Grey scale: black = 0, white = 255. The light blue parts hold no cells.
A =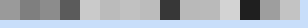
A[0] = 154
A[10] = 186
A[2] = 140
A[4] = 202
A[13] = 158

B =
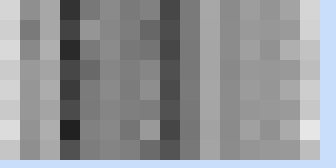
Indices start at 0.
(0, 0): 213
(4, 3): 59
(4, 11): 140
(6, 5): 136
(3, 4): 105
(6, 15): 230
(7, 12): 149
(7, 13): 152
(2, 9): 121
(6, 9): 118
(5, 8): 82
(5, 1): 151
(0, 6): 122
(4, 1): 150
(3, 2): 164
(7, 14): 153
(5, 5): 133
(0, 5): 138
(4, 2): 172
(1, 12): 153
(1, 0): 207
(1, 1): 122
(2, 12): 159
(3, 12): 152
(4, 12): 155
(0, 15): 213
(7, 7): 107
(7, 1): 143
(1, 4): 149
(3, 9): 120
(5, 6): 127
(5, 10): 165
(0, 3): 51
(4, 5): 138
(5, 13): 152

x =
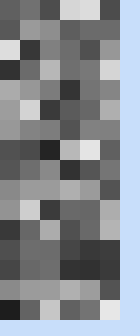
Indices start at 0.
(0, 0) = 96
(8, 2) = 137
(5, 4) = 103
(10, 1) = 206
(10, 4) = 103
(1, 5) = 107
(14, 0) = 138
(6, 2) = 125
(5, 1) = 211
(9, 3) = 175
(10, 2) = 59
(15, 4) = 115
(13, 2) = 110
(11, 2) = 172
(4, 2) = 124
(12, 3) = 70
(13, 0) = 70
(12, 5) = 61
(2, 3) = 109
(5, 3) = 91
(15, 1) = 99
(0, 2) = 77
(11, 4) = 105
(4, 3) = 52
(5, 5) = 175
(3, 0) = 50
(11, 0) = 57

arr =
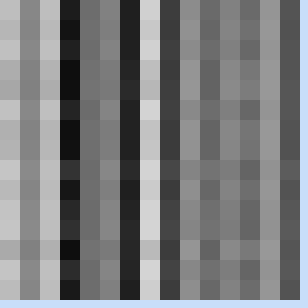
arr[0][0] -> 190
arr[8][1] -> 138
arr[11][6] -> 40
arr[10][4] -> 108
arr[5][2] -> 191
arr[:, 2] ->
[190, 185, 191, 179, 173, 191, 181, 183, 190, 187, 191, 190, 176, 191, 189]
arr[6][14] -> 83
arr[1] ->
[182, 133, 185, 19, 111, 126, 32, 200, 59, 145, 102, 132, 112, 151, 82]
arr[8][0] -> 197
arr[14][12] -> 108
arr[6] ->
[176, 131, 181, 15, 112, 124, 34, 194, 59, 147, 100, 135, 117, 152, 83]
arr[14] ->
[187, 134, 189, 25, 109, 128, 31, 206, 60, 142, 104, 130, 108, 150, 83]
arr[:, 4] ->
[109, 111, 109, 113, 115, 108, 112, 111, 108, 110, 108, 108, 114, 108, 109]
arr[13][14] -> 88
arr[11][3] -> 48
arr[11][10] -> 114
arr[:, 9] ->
[140, 145, 139, 149, 150, 137, 147, 146, 132, 143, 136, 133, 149, 135, 142]
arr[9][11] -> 131
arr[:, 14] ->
[84, 82, 84, 84, 86, 86, 83, 82, 92, 83, 87, 90, 85, 88, 83]
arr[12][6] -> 39
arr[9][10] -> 103
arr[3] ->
[173, 130, 179, 14, 113, 123, 37, 190, 59, 149, 99, 136, 119, 152, 84]
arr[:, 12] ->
[106, 112, 104, 119, 124, 103, 117, 115, 100, 110, 102, 101, 121, 101, 108]
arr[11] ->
[197, 138, 190, 48, 108, 134, 40, 212, 69, 133, 114, 124, 101, 146, 90]
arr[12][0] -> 170
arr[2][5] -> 131
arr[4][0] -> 167
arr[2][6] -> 32
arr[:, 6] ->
[31, 32, 32, 37, 42, 34, 34, 33, 42, 31, 35, 40, 39, 37, 31]

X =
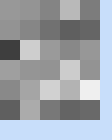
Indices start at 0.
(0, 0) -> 152
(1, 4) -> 101
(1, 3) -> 95
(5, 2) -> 120
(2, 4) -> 151
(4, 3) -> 179
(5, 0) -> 95
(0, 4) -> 124
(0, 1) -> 148
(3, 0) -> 159

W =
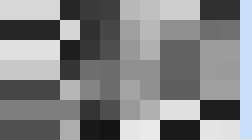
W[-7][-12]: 215
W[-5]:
[224, 224, 224, 31, 55, 78, 152, 176, 98, 98, 155, 156]
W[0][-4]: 206
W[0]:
[215, 215, 215, 39, 59, 63, 184, 191, 206, 206, 48, 48]
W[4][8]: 95
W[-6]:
[39, 39, 39, 214, 48, 71, 159, 183, 143, 143, 110, 112]
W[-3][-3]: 95
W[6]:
[80, 80, 81, 173, 25, 20, 230, 234, 26, 26, 228, 226]
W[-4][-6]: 143
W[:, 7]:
[191, 183, 176, 144, 144, 176, 234]
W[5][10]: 31
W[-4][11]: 154
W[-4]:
[200, 200, 200, 53, 111, 109, 143, 144, 99, 98, 155, 154]
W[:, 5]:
[63, 71, 78, 109, 109, 78, 20]
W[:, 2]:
[215, 39, 224, 200, 71, 127, 81]

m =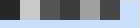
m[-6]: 39
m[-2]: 160

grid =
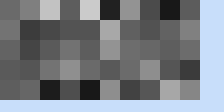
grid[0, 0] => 106
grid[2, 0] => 99
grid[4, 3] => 78
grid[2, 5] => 147
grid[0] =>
[106, 127, 194, 93, 203, 33, 147, 75, 24, 92]
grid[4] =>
[94, 102, 28, 78, 24, 142, 66, 86, 167, 134]
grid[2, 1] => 69
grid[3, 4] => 106
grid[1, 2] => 72
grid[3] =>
[90, 85, 115, 143, 106, 89, 107, 142, 85, 59]
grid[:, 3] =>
[93, 83, 114, 143, 78]
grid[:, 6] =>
[147, 96, 109, 107, 66]
